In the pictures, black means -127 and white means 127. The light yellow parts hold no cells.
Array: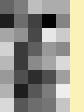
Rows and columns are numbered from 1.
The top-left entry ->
-26
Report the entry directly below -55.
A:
-32
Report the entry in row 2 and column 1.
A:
-97
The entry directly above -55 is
-62
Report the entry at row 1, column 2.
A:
-2
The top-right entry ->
44
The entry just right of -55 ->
103
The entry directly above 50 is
25
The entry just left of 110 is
-2
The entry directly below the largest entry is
69
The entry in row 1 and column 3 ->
62
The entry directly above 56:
82

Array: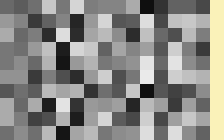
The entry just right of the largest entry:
-48
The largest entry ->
106
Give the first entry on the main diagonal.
-22
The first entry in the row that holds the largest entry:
18
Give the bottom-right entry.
-29
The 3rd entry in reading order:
-16
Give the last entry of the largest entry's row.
51
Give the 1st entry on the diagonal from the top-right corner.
-55
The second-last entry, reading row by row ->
12
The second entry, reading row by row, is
-35
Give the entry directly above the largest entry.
99
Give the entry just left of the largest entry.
-8
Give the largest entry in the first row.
85
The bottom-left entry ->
-16
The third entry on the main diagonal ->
-2
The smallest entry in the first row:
-112
